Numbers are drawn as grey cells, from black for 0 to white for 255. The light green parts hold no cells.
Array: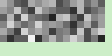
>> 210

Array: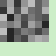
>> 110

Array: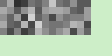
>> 74

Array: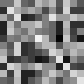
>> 185

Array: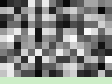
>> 153

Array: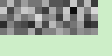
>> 60
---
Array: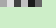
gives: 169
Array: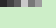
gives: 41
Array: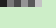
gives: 31
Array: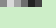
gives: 137
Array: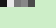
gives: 22
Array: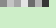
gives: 138
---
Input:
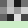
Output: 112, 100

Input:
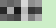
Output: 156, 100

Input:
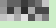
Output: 195, 195

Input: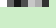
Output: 50, 254

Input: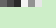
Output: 230, 101

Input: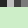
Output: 122, 38

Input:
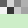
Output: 176, 243

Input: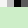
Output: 91, 245

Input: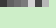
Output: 183, 57
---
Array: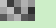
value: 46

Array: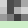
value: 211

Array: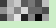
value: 76

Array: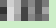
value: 164

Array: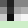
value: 179

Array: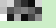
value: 56
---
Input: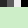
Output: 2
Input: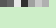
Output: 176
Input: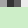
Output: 236
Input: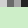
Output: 35
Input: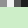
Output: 30
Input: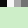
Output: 114
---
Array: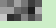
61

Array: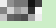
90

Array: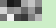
70

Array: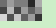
198

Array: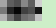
65

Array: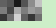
210

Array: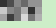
119
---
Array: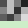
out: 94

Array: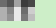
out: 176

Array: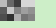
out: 77

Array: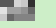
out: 200

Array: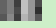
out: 87

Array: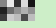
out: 61

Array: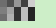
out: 110

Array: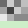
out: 233

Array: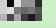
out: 179
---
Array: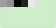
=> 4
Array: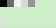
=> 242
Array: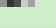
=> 79
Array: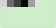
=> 62
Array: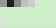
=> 137
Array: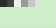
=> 240
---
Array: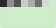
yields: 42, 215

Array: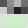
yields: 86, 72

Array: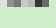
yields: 224, 104

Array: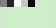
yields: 130, 8

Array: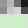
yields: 152, 78

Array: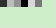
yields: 47, 120

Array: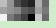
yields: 189, 106

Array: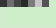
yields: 53, 84

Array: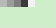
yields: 184, 242

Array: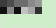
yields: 60, 48
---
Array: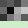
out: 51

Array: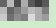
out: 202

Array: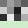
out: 45

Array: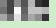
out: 166

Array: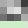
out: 113

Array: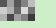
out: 176
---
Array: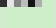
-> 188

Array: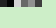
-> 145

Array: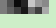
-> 169

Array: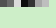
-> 190

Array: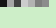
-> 178

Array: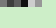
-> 151
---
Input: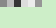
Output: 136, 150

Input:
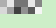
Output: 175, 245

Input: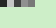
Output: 37, 120

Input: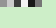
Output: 148, 118

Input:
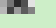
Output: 170, 130

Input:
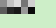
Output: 141, 10

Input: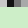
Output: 199, 169

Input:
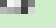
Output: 93, 213
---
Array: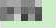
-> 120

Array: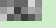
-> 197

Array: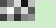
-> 64

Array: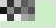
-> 255

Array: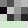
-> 211

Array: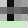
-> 188

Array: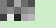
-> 63

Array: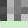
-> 65

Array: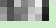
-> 161

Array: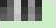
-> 94
